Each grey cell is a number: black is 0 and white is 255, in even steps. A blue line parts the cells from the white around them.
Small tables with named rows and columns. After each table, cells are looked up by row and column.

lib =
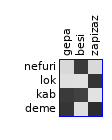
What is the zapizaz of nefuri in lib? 217
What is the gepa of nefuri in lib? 216
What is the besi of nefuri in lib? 59
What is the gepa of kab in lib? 58
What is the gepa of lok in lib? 223
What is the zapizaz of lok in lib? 52
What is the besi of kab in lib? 65
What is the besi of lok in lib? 224
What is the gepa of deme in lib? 53
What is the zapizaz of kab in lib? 226
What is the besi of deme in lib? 222
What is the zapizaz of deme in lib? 44

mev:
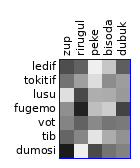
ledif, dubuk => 94
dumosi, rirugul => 239
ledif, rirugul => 98
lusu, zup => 223
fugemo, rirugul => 34
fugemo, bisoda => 205
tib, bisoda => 172
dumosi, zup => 27
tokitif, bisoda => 141
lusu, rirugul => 73
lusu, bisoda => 172
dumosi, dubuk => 130
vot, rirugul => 98

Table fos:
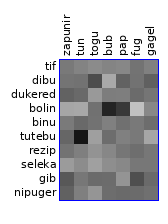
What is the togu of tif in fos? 139
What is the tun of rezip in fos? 127
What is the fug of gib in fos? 79
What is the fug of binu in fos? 121
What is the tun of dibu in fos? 114
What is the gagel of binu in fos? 109
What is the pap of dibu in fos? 98
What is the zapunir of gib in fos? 88

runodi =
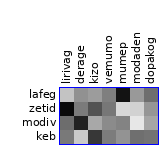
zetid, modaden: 210
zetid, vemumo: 119
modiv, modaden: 231
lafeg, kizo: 156
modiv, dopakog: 166
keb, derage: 202
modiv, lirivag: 109
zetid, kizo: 82
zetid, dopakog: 150
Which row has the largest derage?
keb

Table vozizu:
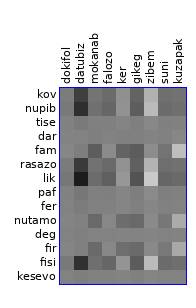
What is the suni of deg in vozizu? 130
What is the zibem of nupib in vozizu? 186
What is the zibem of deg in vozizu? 132
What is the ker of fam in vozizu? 99
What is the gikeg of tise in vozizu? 127
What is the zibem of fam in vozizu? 140
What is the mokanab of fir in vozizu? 106
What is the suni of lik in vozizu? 102

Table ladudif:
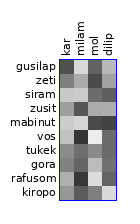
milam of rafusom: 56
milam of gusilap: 217
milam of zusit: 87
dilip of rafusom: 100
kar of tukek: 139
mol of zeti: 74
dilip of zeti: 161
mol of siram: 108
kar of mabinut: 204
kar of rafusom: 175
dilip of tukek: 107
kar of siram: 200
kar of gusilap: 80
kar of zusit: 158
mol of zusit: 171
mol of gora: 187
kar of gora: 130

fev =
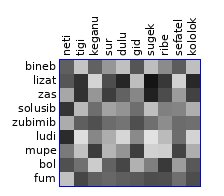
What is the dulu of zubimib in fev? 116
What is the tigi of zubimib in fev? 95
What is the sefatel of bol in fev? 157
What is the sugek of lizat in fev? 20
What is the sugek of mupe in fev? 209
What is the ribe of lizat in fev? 56
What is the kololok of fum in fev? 77
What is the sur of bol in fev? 98
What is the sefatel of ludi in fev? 109
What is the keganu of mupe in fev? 60
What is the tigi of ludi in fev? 222

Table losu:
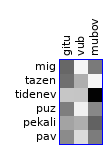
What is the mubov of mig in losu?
122
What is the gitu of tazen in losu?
111
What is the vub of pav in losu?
220
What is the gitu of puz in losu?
126
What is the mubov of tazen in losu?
246
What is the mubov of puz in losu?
136
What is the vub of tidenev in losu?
197
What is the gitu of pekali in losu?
163
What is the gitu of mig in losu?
103
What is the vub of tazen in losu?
175
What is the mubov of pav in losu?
124
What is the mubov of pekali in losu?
98
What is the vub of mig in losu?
245
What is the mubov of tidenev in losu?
3

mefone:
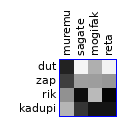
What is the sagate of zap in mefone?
158
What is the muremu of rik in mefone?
145
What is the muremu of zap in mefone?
62
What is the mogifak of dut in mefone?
175
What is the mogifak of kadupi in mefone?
20
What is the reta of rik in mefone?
5
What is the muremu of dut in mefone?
34
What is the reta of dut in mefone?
242
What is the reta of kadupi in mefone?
20
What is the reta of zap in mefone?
151
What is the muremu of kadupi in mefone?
181
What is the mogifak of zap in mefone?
157
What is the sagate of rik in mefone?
14
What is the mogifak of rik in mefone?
186
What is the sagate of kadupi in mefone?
53
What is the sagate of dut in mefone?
245

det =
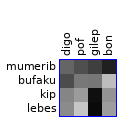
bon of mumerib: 32
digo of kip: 133
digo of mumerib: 101
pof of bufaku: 120
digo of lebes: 139
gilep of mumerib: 63
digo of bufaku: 76
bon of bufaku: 189
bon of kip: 147
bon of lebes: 157

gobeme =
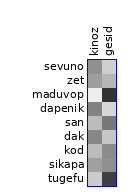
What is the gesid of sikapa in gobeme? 144
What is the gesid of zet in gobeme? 182
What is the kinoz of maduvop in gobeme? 238
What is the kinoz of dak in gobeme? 135
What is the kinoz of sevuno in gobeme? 144
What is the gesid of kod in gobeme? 139
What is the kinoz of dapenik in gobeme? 130
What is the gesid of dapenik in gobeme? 214
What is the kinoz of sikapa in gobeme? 160
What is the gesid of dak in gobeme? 198
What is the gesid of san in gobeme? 120
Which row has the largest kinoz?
maduvop

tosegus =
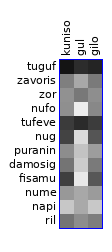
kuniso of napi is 199
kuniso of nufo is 143
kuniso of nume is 152
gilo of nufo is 136
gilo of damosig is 122
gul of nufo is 237
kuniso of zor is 145
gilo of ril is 125
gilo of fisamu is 87
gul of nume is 168
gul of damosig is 204
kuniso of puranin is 141
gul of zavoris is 168
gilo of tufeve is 60
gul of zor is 120
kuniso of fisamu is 63

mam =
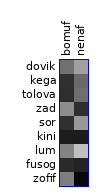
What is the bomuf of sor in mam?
48
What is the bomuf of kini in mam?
29
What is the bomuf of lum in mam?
131
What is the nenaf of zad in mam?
46
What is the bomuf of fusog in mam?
42
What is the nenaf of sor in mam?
153
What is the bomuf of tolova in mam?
45
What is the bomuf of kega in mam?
48

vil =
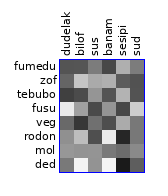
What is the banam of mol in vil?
121
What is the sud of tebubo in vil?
83
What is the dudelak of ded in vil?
121
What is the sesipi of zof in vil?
92
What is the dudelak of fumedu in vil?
84
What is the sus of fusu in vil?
74
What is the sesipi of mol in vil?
108
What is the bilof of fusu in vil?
160
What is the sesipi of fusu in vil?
71
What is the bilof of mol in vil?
147
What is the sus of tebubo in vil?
149

